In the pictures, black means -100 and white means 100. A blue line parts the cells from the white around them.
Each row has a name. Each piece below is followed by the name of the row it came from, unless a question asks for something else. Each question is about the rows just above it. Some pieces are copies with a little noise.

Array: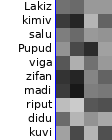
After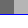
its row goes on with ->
15 32
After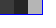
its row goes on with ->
-22
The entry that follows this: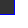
-71

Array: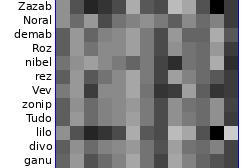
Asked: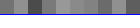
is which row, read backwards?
zonip
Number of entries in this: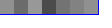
7
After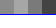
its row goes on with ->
25 2 -16 -31 -53
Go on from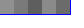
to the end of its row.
2 -53
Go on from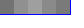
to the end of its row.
-21 -4 -47 -65 -10 -16 35 -65
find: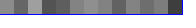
Noral
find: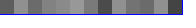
zonip

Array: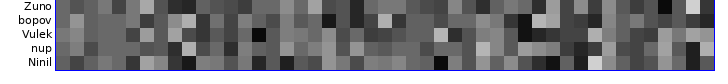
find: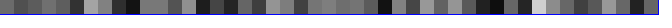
Ninil
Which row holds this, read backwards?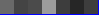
nup
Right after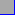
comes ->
-35
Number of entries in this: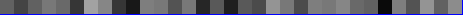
33
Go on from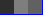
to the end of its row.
-30 16 -18 -1 16 -35 16 -24 -30 -18 -18 -41 -18 -18 -35 42 5 -30 22 10 -1 -52 -70 -52 22 -41 -47 -18 27 -30 -76 37
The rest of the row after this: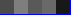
-35 -70 -47 37 -58 -24 -24 -41 -18 -18 10 -6 -58 -86 42 27 -47 -52 -70 5 -24 -6 -35 -47 -30 -52 -70
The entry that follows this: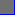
-47

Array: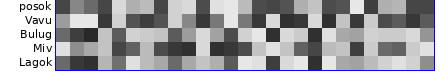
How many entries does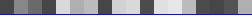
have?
18
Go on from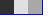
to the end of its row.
27 64 59 59 70 17
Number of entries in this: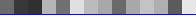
14
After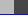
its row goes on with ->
64 70 -40 76 81 47 -40 -45 -35 37 53 -40 -35 81 -51 37 42 -45 -45
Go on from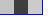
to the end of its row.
-17 -23 59 76

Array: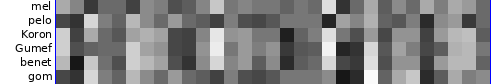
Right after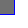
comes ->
-38
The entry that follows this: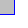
-27
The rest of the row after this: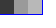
44 -22

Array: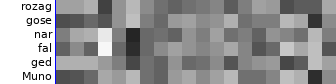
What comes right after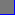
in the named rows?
4
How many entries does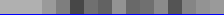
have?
16
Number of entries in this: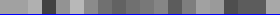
20
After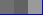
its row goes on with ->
32 9 26 44 -12 -12 4 50 38 -65 9
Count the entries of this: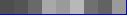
9
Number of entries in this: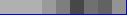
9
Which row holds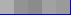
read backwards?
gose

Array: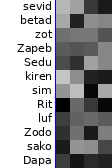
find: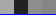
betad
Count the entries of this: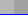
2

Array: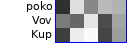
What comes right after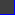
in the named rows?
85
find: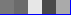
Vov
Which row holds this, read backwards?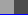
Vov

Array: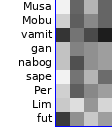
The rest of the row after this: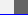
41 -21
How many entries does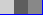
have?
3
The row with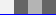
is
Musa

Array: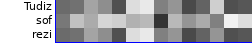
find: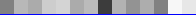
sof
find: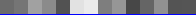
rezi
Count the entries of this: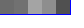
5
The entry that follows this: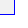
73

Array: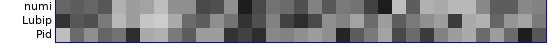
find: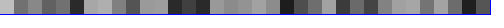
Pid
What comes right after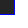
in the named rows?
-27
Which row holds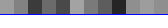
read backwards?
Pid
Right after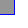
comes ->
28

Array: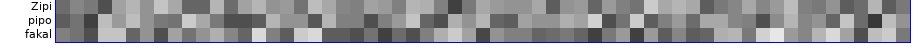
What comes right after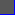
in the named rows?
42
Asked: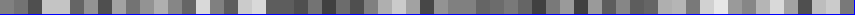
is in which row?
fakal
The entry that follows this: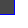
15
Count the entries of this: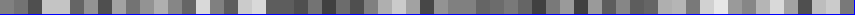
61
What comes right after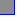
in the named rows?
42

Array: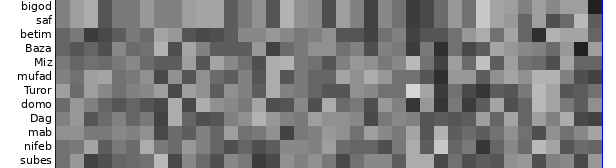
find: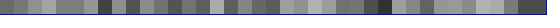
mufad
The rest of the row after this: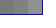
-33 -33 -48 -11 1 -48 -33 -33 -11 19 35 -11 29 -21 -63 40 29 29 -21
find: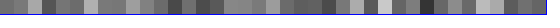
nifeb
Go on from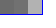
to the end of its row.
-38 29 1 -27 -27 -27 19 -48 -16 -5 13 13 -11 1 -38 1 -5 -53 -5 -63 -11 -43 -27 29 19 7 1 -16 19 -74 24
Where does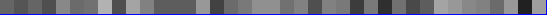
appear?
Baza
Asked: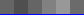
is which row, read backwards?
nifeb

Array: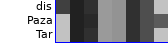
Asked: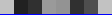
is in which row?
Tar
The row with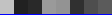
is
Paza

